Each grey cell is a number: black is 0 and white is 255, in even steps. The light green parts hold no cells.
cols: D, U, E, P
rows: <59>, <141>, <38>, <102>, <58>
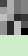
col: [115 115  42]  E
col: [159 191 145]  D
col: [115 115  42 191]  E
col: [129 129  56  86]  P
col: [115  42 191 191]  E
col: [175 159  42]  U

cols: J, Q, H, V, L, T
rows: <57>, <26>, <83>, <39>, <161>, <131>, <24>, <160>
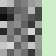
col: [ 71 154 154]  T
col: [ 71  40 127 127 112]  Q
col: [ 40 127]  Q

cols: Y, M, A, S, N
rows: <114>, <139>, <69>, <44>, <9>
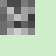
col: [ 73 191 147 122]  M
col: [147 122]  M
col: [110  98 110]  Y

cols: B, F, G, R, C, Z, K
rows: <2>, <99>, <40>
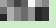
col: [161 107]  B
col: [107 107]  R
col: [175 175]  F

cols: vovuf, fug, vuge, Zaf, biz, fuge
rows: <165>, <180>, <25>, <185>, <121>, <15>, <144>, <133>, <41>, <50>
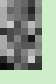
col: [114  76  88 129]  vuge
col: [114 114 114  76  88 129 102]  vuge
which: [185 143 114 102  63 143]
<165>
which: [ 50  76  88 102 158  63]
<121>
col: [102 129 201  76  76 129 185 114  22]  fug

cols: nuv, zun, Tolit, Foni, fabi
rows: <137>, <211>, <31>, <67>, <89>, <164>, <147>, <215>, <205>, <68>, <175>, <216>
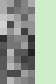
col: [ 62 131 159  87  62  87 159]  Foni
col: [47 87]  nuv
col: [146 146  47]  fabi

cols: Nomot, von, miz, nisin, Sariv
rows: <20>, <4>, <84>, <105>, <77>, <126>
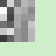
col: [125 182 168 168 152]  miz
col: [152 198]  Sariv

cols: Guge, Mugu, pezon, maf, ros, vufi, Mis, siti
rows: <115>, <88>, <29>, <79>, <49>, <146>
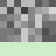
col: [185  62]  maf
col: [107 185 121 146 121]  Guge
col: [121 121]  Guge

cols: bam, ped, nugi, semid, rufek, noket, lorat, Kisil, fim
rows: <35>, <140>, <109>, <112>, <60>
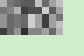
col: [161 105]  Kisil
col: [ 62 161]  lorat

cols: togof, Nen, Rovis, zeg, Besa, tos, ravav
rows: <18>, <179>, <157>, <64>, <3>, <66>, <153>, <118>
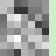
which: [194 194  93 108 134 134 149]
<18>
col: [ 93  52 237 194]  Rovis
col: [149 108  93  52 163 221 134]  ravav
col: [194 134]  Rovis
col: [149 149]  ravav
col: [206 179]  Besa

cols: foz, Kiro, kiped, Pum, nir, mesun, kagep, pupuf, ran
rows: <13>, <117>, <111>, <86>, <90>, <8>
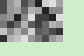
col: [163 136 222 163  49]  ran
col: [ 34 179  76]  pupuf
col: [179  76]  pupuf
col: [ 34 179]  pupuf

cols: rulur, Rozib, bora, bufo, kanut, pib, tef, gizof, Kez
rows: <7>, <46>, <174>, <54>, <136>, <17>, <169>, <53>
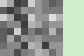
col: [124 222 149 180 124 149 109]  gizof
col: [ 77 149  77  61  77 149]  bufo
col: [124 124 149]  tef

